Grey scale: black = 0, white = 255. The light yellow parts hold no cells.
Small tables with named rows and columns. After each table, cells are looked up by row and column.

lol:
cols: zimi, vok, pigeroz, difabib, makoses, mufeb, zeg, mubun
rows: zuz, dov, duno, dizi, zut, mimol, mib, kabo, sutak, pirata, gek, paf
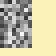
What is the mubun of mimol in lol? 88
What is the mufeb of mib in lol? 158
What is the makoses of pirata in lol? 120
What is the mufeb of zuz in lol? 128
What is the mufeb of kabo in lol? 168
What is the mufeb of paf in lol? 142
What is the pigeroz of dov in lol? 202
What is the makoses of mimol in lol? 105
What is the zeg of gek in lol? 176
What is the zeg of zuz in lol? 131
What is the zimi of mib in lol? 66
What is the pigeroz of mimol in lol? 156
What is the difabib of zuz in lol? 213
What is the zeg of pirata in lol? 75
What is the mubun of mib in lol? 84

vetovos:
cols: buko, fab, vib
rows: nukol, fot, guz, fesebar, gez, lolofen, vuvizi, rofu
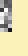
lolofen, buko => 245
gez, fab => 139
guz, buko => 57
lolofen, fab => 116
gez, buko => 221
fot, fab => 101
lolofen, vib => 130
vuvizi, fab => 80
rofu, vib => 22
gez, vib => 183
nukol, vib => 102
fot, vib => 90
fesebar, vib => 151
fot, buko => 174
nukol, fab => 84
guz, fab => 254
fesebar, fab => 194

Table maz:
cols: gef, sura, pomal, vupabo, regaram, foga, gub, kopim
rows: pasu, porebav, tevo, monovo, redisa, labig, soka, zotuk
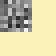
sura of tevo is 101
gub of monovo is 110
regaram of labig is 108
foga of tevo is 139
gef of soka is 155
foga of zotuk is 137
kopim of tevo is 115
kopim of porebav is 153
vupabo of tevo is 88
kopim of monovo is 104
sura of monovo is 98
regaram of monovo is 189
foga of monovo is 163
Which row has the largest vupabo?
labig

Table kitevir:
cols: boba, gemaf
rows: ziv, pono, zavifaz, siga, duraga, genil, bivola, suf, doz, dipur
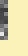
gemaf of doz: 92
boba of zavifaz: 66
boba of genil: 81
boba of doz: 228
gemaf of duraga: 77
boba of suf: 143
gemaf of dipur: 131
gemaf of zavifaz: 60
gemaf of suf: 104
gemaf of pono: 136
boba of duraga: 72
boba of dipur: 103
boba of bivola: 112
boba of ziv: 124
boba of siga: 71
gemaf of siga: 130
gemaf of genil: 67
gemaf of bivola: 155
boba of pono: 97
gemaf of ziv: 98

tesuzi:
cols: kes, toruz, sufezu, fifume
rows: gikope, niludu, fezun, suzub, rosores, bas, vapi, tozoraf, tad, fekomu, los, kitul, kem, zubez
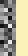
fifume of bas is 103
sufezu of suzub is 126
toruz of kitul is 190
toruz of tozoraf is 102
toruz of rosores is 181
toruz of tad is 67
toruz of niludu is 85
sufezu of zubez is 49
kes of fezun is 172
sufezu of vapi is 232
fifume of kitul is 101
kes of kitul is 86

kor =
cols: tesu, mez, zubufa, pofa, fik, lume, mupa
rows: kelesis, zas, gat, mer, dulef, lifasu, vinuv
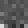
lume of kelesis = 78
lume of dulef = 81
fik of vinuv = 90
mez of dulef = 88
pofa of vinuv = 46
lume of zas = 99
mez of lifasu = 72
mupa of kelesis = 88
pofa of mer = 67
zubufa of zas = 84
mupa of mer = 103
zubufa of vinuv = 68
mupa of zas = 84
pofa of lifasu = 65
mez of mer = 95
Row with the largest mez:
vinuv

